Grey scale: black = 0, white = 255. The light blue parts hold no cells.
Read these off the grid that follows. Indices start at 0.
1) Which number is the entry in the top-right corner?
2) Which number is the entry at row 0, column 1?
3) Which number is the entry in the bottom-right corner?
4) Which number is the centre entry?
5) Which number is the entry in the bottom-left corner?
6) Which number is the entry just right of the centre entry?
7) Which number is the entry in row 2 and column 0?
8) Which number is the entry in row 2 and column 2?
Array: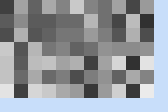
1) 154
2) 162
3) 235
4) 98
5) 227
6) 112
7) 77
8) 85
